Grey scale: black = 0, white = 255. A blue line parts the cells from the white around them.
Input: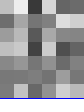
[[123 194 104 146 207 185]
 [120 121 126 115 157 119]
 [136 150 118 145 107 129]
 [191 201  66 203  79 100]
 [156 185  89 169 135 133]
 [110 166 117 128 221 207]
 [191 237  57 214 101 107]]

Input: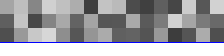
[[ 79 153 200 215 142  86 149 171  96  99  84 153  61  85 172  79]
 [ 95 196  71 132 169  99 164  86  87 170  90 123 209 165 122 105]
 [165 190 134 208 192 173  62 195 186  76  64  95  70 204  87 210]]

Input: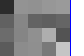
[[ 91 140 143 121 197]
 [108 133 144 174  83]
 [ 97 134  99  95 101]
 [ 44 147 145 151 154]]

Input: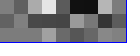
[[124 124 124 161 106  86 103 136 129]
 [ 98 128  73  71  69 154 120  53  92]
 [127  96 171 229  91  17  16 182 124]]

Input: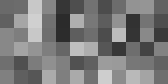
[[128  95  86 171 127 170 113 206 140 185 164 110]
 [111  80 124 144 128  81  96 156 154 119 117  98]
 [136 164 148 126 102 191 174  86  55 110  67 130]
 [136 126 200 110  44  94 110  76 188  52 137  58]
 [ 96 166 208 113  43 175 120  93 146  50 116  78]
 [106 108 200 134  54  78 114  76 108 147 149  98]]

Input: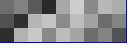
[[ 45 178 199 137 187 165 109 132  82]
 [ 80  47 182 197 138 189 163 108 132]
 [110 130  89  41 168 205 137 184 172]]
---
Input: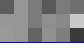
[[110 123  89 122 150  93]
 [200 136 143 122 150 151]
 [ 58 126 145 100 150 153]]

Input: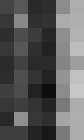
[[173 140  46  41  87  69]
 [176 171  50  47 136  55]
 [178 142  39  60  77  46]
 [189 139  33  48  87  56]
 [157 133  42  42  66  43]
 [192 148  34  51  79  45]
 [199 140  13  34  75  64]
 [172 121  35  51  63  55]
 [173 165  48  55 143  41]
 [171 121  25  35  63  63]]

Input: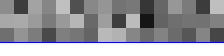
[[191  60 123 151 102  54 120 115 149 136  80 192 134 163  61 140]
 [129 114 115 111  99  21 188  61 158 105 182 153 123 155 170 168]
 [ 70 133  86 107 131 106 134 178 185 100 118 127  73 124 148 111]]

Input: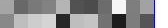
[[162 126 245 108  76  82 181 130 121 104 165]
 [ 85 125  28 114 196 190  39 212 205 190 136]]

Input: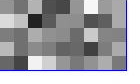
[[170 155 247 149  71  79 179 114 147]
 [171  95  82 142 143  90  34 193 218]
 [131 133 202 107 140 145 173 112 125]
 [171 125  65 104  99 126 139 112 186]
 [121 173 146 121 150 208 242  68 103]]

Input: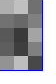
[[112 192 175]
 [128 104 114]
 [164  57  88]
 [128  62  94]
 [ 72 190 147]]
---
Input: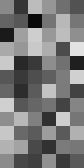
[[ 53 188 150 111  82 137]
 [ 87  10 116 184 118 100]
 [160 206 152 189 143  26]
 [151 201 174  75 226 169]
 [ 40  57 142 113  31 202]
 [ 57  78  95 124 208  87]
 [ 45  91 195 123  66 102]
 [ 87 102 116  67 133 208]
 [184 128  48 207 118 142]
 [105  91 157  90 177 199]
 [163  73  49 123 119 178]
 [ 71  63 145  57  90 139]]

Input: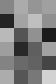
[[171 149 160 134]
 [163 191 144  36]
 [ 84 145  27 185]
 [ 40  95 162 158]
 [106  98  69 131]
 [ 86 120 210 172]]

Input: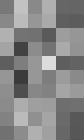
[[194 137 176 102 101 120]
 [187 150 170  95  92 136]
 [115 113  90 157 150 177]
 [ 66 140 115 170 147 164]
 [126 151 220  94  99  94]
 [ 59 151 125 156 138 150]
 [ 78 135 130 165 154 142]
 [173 159 157 110 112 139]
 [187 144 165 106  88 130]
 [140 176 160 103  87 113]]

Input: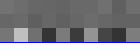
[[109 103 102 100 105 105 112  96 110 114]
 [106  95 103  97 103 108 103  99  99 103]
 [192 112  52 123  59 148  69  51 125 118]]

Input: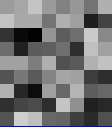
[[166 196 155 129 151 115 176 156]
 [169 169 115 175 160  31  66 194]
 [  9   2 149  93 110 202 136  51]
 [ 32  92  95 111  46 192 161 109]
 [162 125 175  80  89 177 193 162]
 [120  89 132 165 161  61  46  83]
 [ 39  12 159 103 180  93 103 177]
 [ 69  76  46 196 144  32  40  48]
 [206 191 104 100  62  42  80  84]]

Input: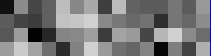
[[139  70  96 189 135 169  62 187  99  92  92 118  92 152  16]
 [ 67  60  96 194 198 209 137 120 105 114  46 118 103 140  92]
 [156   3  39 133 136 158  60 163 154  69 183 209 138 108  87]
 [202 163 111  43 129 208 154 112 101 132   6 127  67 175 156]]

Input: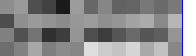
[[154  79  66  26 156 103 134  98 100 120 106 121 141]
 [143 154 147 139 151 155 143 149 163 171 137 182  77]
 [ 81 115  48  61 149  78  60  86 106  86  94 148 128]
 [130 167 127 139 133 221 203 195 213 169 193 135 110]]

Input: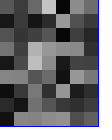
[[ 60 104 196   7 141 109  87]
 [ 59  20  43 153  81  58  23]
 [ 53  64  85   7  63  38  82]
 [ 64 178 151 140 137  47 115]
 [ 75 190 140  25  66  65  23]
 [131  85 107  17 152 120 133]
 [ 57 121  48 150  28  46  14]
 [ 20 113  85  56  47  61  42]
 [135 132 141 145  78  96  17]]

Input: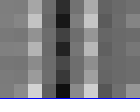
[[125 166 108  45 114 171  99 106 112 126]
 [134 195 102  23 126 197  91 109 132 127]
 [119 146 109  65 110 150 102 106 108 121]
 [129 180 106  34 118 184  96 107 119 128]
 [117 139 108  72 110 142 103 106 109 118]
 [121 155 109  56 111 160 101 106 109 123]
 [139 211  95  15 138 207  86 112 150 124]]
